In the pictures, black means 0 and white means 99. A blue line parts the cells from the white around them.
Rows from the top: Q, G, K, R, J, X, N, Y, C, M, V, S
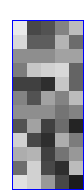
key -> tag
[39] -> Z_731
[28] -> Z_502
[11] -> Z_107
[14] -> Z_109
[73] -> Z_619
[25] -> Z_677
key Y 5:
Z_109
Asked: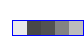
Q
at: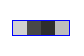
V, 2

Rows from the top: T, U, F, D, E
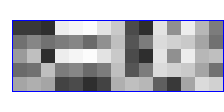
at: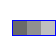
U, 6
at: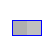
E, 8

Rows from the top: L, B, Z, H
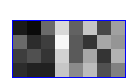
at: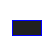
H, 2
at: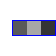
Z, 5
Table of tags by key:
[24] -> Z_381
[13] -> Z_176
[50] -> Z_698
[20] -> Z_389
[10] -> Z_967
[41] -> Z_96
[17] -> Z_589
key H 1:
Z_589
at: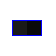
L, 1
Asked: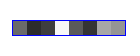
B

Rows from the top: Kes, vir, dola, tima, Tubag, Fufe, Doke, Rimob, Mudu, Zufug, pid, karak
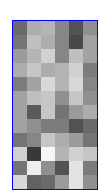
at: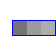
Doke, 4
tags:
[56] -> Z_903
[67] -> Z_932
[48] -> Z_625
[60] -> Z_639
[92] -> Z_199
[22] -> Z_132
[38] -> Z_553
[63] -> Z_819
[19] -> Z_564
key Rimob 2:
Z_903
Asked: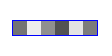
pid
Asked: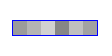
dola

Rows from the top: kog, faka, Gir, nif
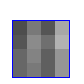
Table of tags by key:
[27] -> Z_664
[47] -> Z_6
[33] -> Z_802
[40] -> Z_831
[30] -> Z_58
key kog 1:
Z_58
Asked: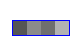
faka
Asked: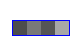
kog
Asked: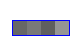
nif
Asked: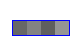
Gir

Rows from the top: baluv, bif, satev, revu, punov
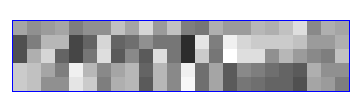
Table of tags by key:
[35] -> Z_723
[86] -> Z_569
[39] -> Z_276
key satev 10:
Z_723
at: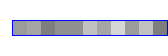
baluv, 3

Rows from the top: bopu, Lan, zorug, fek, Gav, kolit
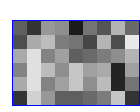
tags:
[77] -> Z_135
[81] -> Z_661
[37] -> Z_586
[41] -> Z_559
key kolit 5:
Z_586
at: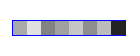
Gav, 1
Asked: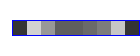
kolit

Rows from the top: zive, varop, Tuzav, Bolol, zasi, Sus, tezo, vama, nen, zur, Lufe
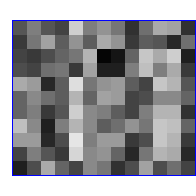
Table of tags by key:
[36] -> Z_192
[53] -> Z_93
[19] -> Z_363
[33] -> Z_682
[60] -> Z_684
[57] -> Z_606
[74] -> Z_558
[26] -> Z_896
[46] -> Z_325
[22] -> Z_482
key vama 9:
Z_606
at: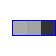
zive, 11

